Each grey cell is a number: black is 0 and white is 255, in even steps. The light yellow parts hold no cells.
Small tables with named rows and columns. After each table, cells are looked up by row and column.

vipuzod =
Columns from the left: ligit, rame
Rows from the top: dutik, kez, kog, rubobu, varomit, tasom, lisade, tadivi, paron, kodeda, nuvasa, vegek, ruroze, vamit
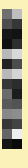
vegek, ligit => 54
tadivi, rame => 45
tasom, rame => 76
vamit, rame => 10
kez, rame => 54
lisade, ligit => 184
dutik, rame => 190
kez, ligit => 77
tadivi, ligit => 54

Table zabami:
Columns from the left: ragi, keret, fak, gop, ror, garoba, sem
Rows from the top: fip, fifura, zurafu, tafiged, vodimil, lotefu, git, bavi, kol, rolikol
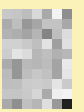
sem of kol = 243
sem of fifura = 168
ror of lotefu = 188
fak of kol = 201
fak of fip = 189
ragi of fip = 200
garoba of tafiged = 159
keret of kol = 197
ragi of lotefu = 171
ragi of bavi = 189
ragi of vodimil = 204
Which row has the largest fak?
vodimil

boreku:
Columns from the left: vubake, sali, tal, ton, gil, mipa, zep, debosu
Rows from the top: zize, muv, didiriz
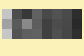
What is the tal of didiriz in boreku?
95
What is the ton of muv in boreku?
93
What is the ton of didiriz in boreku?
97
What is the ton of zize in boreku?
97
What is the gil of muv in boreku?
64
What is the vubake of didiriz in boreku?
198
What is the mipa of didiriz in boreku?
80
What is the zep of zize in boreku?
74
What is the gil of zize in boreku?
73
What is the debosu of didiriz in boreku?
47
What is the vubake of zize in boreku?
197
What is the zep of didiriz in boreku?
70
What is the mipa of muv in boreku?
76
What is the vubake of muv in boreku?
161
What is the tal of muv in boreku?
137
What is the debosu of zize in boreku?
45
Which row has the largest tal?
muv

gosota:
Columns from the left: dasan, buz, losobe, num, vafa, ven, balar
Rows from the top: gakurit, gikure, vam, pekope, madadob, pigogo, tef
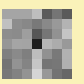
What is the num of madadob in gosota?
189
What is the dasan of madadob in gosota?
128
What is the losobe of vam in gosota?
158
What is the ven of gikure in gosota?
153
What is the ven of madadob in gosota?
121
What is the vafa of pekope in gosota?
182
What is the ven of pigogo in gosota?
119
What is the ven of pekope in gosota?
172
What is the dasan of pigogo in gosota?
116
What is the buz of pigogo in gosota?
147
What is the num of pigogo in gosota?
198
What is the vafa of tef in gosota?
152
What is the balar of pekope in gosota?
153
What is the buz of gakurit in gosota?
165
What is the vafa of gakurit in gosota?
90
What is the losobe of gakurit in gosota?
165
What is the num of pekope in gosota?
30
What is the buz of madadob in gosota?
138

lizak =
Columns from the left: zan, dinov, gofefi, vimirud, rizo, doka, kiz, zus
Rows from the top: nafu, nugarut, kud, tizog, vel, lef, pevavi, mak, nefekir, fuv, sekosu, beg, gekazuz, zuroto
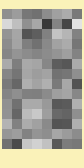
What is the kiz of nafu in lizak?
171
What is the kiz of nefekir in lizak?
165
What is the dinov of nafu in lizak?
156
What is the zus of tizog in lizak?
118
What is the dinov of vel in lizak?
148
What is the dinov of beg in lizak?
129
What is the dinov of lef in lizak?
126
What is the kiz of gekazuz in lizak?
155
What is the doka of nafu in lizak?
160
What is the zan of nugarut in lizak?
216
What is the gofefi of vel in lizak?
140
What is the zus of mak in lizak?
83
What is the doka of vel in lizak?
148
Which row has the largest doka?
kud

